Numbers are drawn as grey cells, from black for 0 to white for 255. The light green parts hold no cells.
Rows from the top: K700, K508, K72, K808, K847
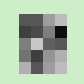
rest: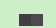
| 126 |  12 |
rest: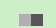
| 157 | 188 |
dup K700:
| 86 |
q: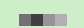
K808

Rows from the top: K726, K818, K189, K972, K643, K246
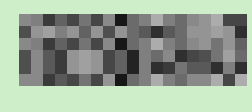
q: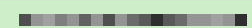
K818
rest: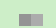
| 70 | 70 |
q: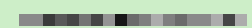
K246

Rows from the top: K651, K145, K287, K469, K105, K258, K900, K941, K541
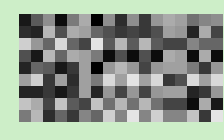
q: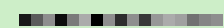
K651
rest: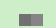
| 142 |
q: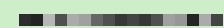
K145

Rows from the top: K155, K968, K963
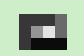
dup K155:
| 55 |
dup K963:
| 11 |
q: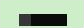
K963
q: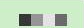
K968
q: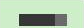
K155

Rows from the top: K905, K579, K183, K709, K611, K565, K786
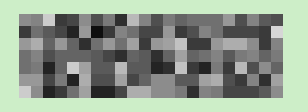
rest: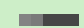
|  90 | 140 |
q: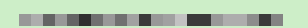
K183
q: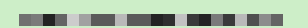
K611

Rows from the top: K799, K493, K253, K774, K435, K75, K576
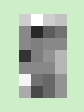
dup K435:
| 136 |
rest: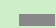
| 182 |
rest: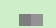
| 182 |
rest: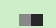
|  92 | 114 |
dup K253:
| 136 |
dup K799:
| 206 |

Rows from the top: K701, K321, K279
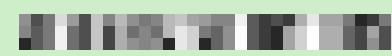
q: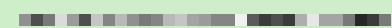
K701
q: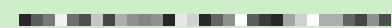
K279
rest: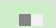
|  91 |  59 |  79 |  59 | 174 | 231 | 164 | 164 | 121 |  39 |  59 | 121 |
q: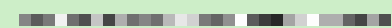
K321

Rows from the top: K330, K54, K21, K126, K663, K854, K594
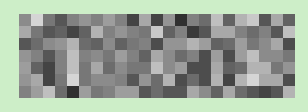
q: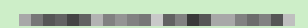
K54
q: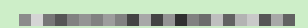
K330

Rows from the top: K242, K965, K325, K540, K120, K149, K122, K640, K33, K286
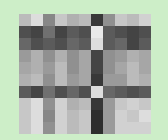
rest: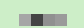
| 176 | 166 |
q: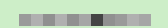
K540
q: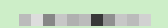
K242
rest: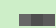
|  79 | 103 |  91 | 221 |  91 | 103 |  68 |  91 |
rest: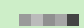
| 144 | 166 | 187 | 166 |

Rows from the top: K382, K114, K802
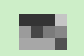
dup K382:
| 52 |
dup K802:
| 167 |
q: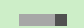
K802

